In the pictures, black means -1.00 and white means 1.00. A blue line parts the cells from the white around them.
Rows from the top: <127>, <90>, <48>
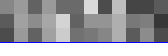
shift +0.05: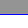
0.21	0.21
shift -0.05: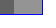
-0.28	0.11	0.11
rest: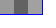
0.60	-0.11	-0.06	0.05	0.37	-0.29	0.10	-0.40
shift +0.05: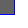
-0.18
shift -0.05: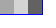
0.26	0.61	-0.28
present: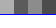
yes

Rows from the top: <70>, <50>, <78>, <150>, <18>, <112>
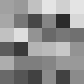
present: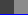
yes
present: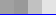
yes
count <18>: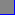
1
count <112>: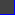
2
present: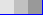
no

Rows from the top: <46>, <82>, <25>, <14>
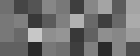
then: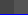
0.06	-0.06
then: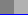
-0.18	-0.51
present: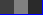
yes
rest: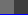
0.00	-0.67	0.06	-0.40
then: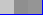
-0.56	-0.24

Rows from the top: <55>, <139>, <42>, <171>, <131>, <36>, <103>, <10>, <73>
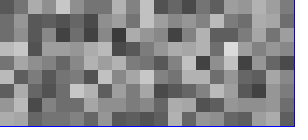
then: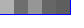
0.30	0.07
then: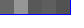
-0.26	0.40
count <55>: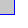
1

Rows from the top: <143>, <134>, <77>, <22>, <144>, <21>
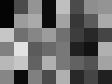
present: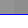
no
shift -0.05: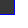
-0.62
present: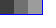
no

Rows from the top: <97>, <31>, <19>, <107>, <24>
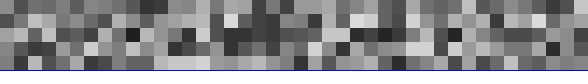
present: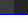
no
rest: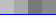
-0.17	-0.37	0.38	0.09	-0.27	0.15	0.26	0.38	0.44	-0.37	0.71	-0.27	-0.48	-0.54	0.04	-0.01	-0.54	0.38	-0.22	0.71	0.60	-0.22	-0.42	0.65	0.15	-0.12	0.38	0.15	0.38	-0.54	0.44	0.26	0.71	-0.17	0.15	0.26
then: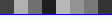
0.60	-0.37

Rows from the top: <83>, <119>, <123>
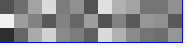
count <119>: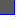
3
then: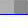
-0.09	-0.14

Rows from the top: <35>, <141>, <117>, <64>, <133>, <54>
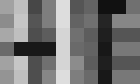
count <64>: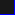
4
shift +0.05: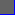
-0.17

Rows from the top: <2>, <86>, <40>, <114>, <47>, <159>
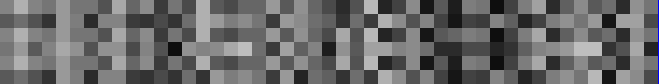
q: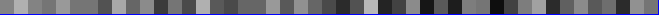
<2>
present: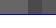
no
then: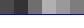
0.09	-0.08
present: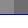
yes
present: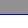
yes

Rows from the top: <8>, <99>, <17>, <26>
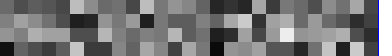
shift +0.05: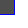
-0.34
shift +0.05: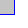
0.59
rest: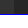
0.31	-0.54	-0.06	-0.17	-0.39	0.10	-0.11	0.31	-0.44
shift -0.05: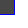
-0.49
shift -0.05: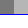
-0.11	0.38
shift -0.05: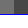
-0.16	-0.49
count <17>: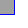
4

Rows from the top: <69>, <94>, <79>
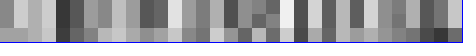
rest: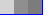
0.38	-0.32	-0.09	0.56
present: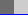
yes
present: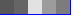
yes
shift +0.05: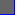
-0.16
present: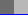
no
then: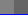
0.88	-0.37

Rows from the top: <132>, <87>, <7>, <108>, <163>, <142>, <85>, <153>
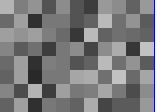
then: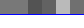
0.15	-0.29
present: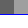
yes
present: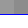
yes
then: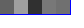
-0.23	0.35
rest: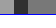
-0.35	-0.23	0.46	-0.12	0.15	-0.29
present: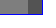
no
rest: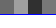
-0.06	-0.35	-0.23	0.46	-0.12	0.15	-0.29

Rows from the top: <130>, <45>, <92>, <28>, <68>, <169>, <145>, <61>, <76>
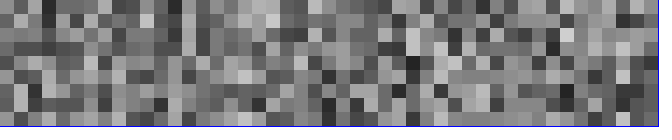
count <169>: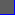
4
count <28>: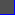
6
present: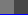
no
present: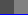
yes
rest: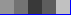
-0.33	-0.16
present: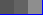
yes
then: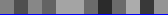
0.23	0.46

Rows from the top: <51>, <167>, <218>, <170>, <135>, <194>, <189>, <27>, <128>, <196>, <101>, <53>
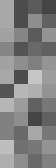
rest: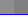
0.16
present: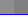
yes
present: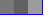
no
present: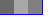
no
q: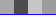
<194>
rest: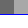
-0.06

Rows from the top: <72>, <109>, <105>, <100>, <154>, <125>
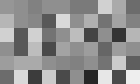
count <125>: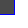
2
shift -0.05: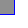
0.07

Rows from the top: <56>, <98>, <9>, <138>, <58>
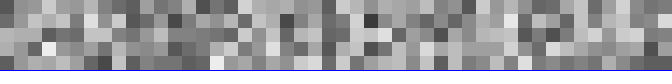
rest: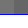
0.59	0.14	0.53	-0.20	0.43	0.53	-0.20	-0.15	0.59	0.53	0.75	-0.20	0.25	0.08	-0.37	0.31	0.08	0.43	0.48	0.53	-0.32	-0.03	-0.37	-0.03	0.48	0.65	0.19	0.59	0.65	-0.03	0.02
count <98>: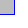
1

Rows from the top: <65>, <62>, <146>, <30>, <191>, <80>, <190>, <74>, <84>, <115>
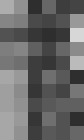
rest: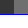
-0.36	-0.64
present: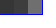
no

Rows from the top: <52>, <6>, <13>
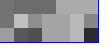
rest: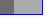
0.34
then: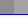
0.29	0.45
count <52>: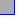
3

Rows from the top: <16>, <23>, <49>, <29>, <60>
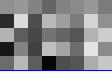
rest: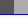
0.56
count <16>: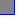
2
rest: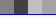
-0.15	0.78	0.08
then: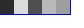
-0.03	0.66
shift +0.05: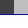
-0.44	0.55
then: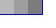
0.66	0.13
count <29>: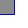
1

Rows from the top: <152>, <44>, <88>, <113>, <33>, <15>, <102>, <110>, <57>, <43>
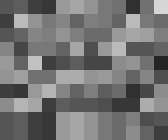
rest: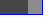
0.15	-0.11	-0.72
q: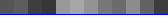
<43>
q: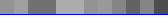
<15>
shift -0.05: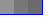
0.10	-0.11	-0.21

